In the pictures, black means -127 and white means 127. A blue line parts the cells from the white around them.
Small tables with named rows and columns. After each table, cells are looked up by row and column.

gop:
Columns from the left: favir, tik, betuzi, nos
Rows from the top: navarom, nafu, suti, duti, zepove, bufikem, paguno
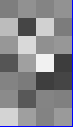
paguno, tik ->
31
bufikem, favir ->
11
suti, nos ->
23
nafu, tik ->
-58
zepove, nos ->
-58
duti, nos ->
-66
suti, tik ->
89
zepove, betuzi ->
-65
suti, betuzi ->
16
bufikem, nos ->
0
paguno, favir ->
84
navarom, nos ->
18
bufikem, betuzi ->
4
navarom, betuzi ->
4
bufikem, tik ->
-39

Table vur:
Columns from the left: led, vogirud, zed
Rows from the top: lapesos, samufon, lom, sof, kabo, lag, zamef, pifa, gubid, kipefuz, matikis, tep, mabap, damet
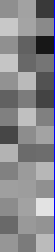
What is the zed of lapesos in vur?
-70
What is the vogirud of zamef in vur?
64
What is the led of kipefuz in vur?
1
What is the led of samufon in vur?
72
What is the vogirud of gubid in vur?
-20
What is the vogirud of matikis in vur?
29
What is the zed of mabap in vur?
19
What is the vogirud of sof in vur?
-23
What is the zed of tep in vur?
99
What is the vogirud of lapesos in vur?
34
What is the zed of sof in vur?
-10
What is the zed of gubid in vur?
-18

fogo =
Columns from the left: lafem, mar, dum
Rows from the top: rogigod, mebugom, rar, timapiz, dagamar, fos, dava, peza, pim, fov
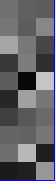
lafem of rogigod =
-15
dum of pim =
-96
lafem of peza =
-26
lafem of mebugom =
-9
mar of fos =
32
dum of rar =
-56
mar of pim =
56
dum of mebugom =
7
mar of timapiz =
-2
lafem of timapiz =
-70
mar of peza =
-29
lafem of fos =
-88
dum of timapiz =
-81
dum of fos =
-8
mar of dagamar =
-119
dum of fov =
23
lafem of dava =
-63
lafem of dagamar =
-34
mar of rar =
-7
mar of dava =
-39
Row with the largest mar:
pim

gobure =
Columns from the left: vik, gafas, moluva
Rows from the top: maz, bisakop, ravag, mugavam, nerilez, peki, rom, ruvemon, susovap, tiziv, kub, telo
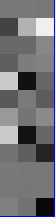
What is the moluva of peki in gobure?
-35
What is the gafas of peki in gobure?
-5
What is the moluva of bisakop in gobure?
111
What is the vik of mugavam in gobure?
-33
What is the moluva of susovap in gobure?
-91
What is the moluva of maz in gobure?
-7
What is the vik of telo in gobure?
0
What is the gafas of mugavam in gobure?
-2
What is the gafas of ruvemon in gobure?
-109
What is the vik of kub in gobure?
-7
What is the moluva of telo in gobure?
-119
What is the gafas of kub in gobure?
-8
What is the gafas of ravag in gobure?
-22
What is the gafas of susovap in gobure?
-32
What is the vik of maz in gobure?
-7
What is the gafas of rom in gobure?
-10
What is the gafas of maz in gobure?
-6
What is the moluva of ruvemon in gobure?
-25
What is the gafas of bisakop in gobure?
50

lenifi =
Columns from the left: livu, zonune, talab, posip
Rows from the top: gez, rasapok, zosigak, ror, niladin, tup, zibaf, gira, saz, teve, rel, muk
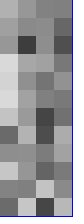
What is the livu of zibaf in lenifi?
67
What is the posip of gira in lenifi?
44
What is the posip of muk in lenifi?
56
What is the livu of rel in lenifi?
3
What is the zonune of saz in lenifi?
15
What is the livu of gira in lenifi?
-21
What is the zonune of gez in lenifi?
23
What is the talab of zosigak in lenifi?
14
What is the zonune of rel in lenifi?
0
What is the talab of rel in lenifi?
67
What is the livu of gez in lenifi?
49
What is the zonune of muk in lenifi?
70

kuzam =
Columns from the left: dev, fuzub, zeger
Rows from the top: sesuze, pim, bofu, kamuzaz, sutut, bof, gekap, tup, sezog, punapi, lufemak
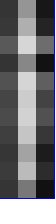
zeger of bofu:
-18
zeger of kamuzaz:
-109
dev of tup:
-64
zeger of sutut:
-32
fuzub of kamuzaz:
7
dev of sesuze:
-74
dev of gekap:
-52
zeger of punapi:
-83
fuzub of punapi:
59
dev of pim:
-71
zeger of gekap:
-46
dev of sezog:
-73
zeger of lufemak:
-110
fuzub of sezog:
35
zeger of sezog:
-99
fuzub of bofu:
86
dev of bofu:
-38
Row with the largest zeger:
bofu

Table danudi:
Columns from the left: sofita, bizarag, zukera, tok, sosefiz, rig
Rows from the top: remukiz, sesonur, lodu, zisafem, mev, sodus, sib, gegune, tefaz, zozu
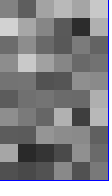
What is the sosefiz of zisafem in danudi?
-22
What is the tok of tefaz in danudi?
-53
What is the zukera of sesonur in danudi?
6
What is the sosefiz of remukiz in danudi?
37
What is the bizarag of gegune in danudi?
-36
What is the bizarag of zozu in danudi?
-54
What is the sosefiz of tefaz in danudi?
16
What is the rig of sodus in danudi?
47
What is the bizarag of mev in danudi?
-11
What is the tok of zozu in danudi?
9
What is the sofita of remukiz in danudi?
2
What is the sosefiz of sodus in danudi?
-21
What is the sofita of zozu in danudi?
-47
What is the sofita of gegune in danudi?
-35
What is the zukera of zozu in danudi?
-45
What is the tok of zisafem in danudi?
6
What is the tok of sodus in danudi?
-20

